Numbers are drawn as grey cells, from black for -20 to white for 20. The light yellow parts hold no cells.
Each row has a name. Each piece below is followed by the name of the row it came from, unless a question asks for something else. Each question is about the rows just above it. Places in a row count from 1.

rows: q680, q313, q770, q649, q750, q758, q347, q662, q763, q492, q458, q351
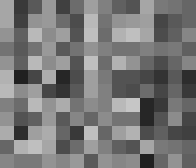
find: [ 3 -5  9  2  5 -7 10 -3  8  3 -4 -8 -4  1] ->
q750
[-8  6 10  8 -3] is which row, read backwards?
q770
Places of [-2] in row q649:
1 3 6 9 10 12
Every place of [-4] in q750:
11 13

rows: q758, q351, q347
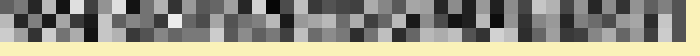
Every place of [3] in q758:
8 42 46
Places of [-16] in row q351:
4 7 21 30

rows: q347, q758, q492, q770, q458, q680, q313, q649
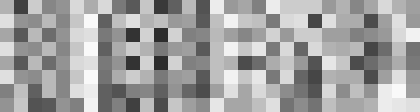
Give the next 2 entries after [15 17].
[-5 -7]
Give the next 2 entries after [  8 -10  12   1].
[ 3 14]
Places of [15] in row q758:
1 10 22 24 29

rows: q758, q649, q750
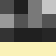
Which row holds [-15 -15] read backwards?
q750
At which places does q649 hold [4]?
1
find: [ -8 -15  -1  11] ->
q758
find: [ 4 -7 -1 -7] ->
q649
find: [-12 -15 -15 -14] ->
q750
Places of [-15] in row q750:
2 3

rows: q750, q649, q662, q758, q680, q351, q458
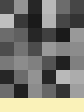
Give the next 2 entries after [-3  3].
[-14   9]
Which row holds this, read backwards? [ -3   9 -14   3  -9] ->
q750
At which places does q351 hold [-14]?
1 4
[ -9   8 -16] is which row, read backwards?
q649
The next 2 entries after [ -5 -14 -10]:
[-16   4]

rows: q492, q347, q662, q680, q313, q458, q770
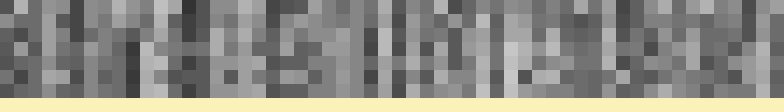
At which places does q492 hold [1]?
8 26 30 35 38
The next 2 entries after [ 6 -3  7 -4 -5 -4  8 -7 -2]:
[-5  3]
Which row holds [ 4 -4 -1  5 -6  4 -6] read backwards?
q458
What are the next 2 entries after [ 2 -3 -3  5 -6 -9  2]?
[-1  5]
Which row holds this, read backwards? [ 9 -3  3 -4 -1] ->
q347
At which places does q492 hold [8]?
2 9 18 32 51

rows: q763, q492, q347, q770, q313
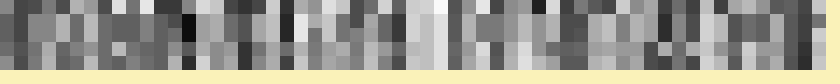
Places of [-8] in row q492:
13 26 41 42 50
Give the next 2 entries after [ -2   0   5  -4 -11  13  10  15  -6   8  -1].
[-1  3]
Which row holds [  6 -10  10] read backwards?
q763
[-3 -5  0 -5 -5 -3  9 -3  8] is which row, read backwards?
q347
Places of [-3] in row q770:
1 8 21 40 49 53

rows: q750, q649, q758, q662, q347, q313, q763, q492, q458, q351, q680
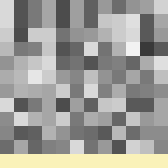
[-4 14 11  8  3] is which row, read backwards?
q347
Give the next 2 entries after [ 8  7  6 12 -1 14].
[0 7]
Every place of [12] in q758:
1 3 4 9
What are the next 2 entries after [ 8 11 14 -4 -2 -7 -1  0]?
[-4  7]
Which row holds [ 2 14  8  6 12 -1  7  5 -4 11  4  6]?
q458
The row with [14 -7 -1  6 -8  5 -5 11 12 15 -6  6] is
q649

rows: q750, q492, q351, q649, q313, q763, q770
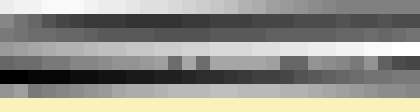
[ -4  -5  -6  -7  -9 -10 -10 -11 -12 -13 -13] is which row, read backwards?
q763
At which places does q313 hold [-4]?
1 21 22
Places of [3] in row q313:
9 10 23 27
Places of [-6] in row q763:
23
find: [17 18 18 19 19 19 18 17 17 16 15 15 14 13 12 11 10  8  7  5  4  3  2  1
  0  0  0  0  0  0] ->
q750

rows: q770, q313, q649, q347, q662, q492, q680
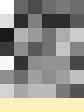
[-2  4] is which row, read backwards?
q649
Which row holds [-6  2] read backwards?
q347
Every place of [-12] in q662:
2

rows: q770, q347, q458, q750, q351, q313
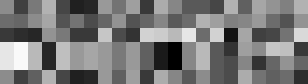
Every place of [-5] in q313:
3 9 20
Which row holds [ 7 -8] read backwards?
q313

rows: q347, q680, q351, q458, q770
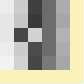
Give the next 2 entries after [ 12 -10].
[-3  7]
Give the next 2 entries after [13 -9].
[-1  6]

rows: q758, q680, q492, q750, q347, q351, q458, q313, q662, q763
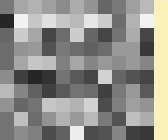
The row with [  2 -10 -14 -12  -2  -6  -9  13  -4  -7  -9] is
q351
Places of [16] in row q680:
7
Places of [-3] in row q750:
1 6 8
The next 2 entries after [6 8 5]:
[2 7]
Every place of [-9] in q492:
4 8 11
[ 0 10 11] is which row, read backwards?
q347

